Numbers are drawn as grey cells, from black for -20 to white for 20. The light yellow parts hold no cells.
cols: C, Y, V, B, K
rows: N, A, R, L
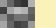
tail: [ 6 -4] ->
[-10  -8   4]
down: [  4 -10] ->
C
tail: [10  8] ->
[-4]

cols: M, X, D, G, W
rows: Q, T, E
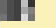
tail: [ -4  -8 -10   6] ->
[0]
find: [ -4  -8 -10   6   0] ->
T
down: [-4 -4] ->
M
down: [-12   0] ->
W

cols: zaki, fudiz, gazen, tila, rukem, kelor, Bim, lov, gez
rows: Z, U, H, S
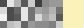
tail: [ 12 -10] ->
[2 4 4]
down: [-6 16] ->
tila
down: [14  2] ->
kelor
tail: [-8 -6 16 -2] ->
[14  6 10 -6]

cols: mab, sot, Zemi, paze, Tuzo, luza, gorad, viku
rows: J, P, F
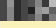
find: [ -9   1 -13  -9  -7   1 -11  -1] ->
F
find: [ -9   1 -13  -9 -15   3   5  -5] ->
P
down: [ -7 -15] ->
Tuzo
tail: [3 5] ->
[-5]

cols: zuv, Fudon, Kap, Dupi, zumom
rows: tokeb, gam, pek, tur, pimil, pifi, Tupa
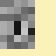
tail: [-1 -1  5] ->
[3 7]
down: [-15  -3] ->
zumom
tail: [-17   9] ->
[1]
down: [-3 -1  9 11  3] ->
Dupi
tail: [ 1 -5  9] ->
[ 3 -3]
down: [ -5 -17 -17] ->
Kap

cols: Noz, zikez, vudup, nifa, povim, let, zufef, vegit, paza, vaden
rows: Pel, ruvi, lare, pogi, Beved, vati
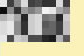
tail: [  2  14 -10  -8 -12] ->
[-12  14 -10]
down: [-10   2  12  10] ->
vaden

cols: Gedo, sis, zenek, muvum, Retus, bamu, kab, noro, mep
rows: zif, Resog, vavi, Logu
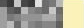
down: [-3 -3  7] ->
kab
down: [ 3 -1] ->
bamu
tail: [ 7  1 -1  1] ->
[ 1 -5]
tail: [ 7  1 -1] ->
[ 1  1 -5]

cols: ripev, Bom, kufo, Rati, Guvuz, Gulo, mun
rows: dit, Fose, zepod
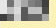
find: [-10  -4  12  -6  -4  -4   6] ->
zepod
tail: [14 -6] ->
[10 10 -8]
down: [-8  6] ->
mun
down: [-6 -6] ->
Rati

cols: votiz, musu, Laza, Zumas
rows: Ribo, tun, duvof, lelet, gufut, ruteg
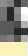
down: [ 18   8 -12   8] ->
Zumas
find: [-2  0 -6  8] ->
ruteg
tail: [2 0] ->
[-12  -4]
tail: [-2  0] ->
[-6  8]
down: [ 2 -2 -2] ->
votiz
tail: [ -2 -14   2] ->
[20]

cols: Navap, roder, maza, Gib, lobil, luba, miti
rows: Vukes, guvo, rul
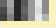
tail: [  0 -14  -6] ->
[ 4 16  8]
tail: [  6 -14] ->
[-6  4 16  2]
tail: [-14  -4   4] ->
[14  2]
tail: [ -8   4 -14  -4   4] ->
[14  2]
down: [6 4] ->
roder

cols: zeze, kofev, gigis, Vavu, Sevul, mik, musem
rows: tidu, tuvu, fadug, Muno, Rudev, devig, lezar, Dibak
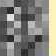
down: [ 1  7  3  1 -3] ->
musem
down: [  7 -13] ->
mik
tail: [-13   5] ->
[ -5  -3 -13  -3]

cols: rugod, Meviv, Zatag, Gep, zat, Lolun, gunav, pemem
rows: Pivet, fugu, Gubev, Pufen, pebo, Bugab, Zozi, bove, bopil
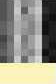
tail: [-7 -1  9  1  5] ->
[ 11 -13 -17]
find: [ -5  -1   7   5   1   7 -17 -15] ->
Pufen
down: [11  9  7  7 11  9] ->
Zatag
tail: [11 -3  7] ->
[ 13 -13 -17]
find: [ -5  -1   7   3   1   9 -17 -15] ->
bove
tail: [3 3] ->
[  9 -15 -17]

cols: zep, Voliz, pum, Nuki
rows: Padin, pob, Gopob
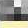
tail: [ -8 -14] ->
[-10]
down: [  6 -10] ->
Nuki

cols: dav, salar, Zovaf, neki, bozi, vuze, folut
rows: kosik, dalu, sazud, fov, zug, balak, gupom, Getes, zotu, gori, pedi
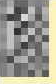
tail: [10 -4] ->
[8]
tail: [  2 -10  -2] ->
[ 4 -2]
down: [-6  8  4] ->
folut
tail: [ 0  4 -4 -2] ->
[4 0 2]

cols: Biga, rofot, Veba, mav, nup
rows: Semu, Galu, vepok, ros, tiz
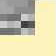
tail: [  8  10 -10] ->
[-6]
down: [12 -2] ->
Biga

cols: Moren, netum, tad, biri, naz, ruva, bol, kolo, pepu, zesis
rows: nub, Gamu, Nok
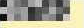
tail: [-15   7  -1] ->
[ -5   5   9  -9  -1 -11   1]
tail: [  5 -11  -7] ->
[ 3  1 -9 11]

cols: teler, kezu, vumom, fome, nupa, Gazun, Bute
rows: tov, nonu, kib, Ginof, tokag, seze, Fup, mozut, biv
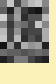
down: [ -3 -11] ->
fome
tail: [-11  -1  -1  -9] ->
[-13 -15]

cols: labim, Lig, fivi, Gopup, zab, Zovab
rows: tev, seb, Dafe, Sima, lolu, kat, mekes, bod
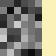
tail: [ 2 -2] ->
[4]
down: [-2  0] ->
zab
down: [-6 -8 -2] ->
zab
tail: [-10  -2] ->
[ 8  2 -2  4]
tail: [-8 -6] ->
[2]
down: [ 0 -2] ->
zab

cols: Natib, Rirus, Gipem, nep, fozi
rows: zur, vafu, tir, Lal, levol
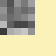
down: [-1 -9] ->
Gipem
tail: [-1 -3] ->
[-1]
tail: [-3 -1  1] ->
[5]
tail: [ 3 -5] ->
[-1 -3 -1]
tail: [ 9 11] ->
[3]
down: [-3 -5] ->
Rirus

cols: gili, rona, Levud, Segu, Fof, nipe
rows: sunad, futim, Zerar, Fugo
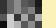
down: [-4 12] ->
rona
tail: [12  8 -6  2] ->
[-10]
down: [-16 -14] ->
nipe
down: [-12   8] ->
Levud
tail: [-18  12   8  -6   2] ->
[-10]
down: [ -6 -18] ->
gili
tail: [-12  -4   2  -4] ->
[  0 -14]

